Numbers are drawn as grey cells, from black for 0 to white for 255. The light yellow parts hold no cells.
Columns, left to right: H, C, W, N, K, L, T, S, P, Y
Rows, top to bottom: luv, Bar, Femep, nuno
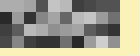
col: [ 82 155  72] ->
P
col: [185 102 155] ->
L
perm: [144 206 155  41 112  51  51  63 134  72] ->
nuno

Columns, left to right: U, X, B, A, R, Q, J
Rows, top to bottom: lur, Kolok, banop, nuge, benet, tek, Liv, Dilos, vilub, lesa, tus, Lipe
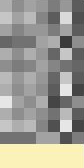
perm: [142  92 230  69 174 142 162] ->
Dilos
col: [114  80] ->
R
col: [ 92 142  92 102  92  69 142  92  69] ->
J

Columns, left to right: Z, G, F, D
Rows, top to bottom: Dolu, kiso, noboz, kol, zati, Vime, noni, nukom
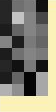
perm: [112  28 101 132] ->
noboz
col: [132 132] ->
F
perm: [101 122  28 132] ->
kol
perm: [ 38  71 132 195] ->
kiso
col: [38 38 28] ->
Z

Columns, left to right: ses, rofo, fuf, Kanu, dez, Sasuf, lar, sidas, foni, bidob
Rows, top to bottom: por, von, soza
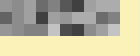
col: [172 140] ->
sidas
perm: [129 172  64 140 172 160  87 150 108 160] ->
por

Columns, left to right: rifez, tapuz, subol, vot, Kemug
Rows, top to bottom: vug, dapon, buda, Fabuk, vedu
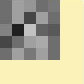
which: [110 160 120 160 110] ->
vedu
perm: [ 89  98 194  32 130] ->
buda
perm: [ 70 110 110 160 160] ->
dapon
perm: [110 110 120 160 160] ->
vedu
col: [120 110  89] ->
Kemug
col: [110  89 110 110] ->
Kemug

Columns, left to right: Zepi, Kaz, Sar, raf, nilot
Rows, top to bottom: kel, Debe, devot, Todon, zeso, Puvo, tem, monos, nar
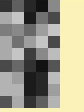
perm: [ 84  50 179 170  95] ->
nar
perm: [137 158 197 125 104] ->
devot
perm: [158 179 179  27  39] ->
monos
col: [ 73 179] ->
Zepi
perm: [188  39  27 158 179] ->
tem

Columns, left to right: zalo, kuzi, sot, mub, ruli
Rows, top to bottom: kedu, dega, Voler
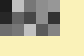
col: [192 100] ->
kuzi
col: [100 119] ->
kuzi

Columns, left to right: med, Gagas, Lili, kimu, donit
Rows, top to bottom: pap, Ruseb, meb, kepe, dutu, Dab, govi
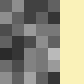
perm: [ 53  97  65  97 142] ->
Ruseb
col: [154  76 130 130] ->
Lili
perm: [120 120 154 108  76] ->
meb
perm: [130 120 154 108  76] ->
Dab
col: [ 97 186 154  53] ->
donit
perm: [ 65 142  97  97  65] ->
pap
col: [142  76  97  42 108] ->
med

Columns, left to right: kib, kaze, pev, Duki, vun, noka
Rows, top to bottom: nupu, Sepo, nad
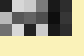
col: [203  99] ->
pev
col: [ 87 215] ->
kaze
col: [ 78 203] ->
Duki
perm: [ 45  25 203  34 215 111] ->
nad

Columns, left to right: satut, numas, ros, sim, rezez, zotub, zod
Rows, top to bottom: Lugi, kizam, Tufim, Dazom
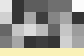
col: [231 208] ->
satut
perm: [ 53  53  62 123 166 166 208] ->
Dazom
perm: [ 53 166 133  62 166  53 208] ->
kizam

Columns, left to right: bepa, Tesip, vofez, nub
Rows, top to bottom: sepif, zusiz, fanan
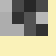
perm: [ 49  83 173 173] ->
fanan
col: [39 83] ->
vofez
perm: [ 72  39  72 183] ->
sepif
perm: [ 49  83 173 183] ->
zusiz
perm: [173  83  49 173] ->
fanan
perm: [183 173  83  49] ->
zusiz
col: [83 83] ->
vofez

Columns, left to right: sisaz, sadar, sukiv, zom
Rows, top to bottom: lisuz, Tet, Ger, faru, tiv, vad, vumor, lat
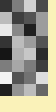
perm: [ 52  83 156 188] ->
faru
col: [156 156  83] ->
zom
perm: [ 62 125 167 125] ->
vad
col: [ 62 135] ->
sadar
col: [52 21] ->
sisaz
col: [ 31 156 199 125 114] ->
sukiv

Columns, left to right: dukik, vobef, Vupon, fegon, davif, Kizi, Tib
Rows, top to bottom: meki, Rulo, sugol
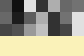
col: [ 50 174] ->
fegon
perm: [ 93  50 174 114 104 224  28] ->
Rulo
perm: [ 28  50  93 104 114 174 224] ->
Rulo

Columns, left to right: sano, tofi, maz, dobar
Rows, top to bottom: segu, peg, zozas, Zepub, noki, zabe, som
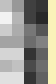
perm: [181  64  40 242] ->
peg
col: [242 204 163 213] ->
sano

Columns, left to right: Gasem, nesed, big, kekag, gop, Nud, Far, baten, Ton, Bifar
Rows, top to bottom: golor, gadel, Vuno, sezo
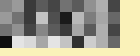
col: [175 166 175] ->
Ton
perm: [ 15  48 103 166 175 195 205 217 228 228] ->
sezo
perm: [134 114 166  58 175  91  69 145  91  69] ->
Vuno
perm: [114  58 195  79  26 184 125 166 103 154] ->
gadel

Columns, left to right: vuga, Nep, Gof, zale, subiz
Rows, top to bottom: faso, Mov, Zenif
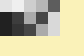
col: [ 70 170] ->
zale
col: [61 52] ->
Nep
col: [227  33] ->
vuga
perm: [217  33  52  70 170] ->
Zenif
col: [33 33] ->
vuga

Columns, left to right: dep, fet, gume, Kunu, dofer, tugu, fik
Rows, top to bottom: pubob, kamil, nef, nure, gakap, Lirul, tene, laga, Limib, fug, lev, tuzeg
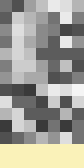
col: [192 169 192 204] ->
gume
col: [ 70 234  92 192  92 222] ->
tugu
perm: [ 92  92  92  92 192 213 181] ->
gakap
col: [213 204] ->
fet
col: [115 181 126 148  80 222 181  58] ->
dep

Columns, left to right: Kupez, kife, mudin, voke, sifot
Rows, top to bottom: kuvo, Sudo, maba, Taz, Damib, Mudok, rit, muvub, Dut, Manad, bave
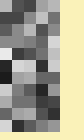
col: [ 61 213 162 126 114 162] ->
kife
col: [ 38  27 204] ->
Kupez

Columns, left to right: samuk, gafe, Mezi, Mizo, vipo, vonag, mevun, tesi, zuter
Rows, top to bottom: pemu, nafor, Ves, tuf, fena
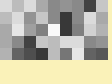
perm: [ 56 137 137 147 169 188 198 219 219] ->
nafor
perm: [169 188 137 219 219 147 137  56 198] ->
nafor
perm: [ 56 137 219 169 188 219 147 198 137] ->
nafor
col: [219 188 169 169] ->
samuk
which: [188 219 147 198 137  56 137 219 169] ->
nafor
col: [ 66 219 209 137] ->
tesi

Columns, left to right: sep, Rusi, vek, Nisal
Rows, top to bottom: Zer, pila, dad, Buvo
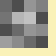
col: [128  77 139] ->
Nisal
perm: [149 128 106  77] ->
Zer
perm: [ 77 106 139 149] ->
dad
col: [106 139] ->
Rusi
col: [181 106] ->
Rusi
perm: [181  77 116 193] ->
pila

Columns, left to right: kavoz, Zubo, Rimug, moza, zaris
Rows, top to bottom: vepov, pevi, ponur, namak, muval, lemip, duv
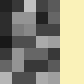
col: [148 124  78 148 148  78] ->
Zubo
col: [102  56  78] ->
Rimug
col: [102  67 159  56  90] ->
zaris
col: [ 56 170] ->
moza
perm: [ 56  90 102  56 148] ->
lemip
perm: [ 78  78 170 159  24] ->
namak
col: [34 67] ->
moza

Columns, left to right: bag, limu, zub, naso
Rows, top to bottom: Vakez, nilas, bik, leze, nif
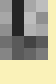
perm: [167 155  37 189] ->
Vakez
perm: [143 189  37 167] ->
nilas
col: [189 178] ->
zub
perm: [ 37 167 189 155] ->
Vakez
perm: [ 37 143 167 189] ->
nilas

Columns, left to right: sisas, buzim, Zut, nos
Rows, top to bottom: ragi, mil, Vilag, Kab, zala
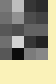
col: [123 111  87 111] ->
sisas
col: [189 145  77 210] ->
buzim
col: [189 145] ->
buzim
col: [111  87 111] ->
sisas
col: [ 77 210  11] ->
buzim
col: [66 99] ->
nos

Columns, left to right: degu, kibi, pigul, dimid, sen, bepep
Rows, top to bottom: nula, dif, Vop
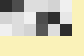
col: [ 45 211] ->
degu
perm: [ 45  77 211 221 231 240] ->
dif
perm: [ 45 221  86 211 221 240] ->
Vop
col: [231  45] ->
bepep
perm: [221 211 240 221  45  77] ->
nula
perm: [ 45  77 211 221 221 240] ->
nula
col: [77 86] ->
dimid

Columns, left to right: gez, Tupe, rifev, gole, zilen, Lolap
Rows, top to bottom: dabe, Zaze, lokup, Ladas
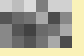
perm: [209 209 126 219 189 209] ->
dabe
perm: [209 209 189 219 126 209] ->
dabe
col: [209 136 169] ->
Lolap
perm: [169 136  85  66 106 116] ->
lokup
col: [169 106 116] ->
gole
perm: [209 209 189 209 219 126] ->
dabe

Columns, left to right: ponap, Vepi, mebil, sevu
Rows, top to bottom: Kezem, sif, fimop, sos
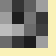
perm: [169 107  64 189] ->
fimop
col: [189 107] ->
ponap
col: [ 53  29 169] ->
Vepi
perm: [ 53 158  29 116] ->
sif
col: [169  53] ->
Vepi
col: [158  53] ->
sevu

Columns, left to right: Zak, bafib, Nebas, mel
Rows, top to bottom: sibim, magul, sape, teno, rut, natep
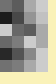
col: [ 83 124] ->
bafib
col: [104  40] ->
Zak
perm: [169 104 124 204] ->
teno
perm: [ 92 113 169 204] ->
sibim
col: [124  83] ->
bafib

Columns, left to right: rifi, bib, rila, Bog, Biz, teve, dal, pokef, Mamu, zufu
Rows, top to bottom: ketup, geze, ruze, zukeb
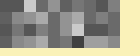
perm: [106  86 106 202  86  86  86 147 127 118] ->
ruze
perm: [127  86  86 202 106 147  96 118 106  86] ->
ketup
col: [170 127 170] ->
Bog
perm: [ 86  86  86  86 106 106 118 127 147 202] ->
ruze
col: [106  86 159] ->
pokef
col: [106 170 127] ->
Bog

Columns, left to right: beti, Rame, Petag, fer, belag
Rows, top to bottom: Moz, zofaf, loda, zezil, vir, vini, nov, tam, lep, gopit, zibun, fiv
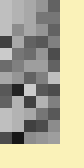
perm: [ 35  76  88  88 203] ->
tam
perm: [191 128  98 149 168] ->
nov
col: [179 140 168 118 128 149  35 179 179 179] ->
Rame
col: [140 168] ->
Rame
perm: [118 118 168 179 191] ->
zofaf
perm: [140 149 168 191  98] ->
loda

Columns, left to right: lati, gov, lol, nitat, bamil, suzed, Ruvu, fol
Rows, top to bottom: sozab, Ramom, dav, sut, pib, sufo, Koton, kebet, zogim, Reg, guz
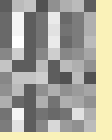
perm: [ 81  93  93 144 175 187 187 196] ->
sozab
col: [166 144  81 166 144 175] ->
fol
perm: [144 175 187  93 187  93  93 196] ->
sufo
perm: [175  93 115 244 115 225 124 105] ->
dav
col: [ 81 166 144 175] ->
fol
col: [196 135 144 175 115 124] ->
lati
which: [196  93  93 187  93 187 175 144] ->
sufo

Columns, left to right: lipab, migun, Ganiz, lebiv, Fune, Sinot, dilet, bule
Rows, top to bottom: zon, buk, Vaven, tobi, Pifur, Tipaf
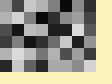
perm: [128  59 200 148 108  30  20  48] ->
tobi
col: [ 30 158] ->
dilet
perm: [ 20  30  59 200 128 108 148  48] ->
tobi
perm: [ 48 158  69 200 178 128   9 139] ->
zon
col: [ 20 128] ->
migun
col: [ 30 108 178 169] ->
Fune
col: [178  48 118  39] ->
lebiv

